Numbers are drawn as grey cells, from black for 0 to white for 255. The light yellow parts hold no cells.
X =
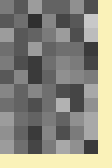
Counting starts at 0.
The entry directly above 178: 78
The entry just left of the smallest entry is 111
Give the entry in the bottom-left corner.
156
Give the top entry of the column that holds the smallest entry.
156
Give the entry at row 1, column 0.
88
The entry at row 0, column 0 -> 123
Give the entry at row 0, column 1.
88
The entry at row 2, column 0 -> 156
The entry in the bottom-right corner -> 58
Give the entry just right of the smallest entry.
134
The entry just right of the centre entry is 144
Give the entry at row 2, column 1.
88
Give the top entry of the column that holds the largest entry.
78
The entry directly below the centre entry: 111
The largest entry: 200
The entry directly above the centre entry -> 111

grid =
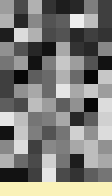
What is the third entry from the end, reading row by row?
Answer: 51
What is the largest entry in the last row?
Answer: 229
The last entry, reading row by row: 117
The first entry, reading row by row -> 157
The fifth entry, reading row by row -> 29
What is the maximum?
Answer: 238
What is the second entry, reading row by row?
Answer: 74
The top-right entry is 63
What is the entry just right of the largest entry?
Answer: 189
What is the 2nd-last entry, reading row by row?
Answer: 94
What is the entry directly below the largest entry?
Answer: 39
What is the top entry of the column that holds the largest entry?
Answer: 39
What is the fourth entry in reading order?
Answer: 51
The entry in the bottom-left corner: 18
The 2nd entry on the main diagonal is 39
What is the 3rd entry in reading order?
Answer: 177

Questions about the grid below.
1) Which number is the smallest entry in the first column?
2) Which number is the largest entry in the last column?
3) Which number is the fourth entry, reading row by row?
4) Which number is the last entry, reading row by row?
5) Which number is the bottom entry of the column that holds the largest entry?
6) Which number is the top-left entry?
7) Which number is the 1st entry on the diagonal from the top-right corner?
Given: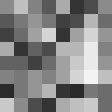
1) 42
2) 191
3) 88
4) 108
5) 201
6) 139
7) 139

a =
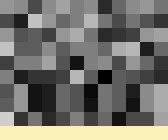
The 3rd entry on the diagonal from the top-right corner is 64
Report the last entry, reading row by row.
162
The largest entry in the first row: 162
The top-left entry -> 150
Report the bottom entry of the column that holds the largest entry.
206
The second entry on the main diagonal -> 30
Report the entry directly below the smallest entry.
116
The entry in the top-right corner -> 116
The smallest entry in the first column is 64
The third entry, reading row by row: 74
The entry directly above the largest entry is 93
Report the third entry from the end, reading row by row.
74
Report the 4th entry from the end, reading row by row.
19
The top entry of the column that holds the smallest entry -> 42
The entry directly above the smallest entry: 139
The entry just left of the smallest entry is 93
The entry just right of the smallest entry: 93
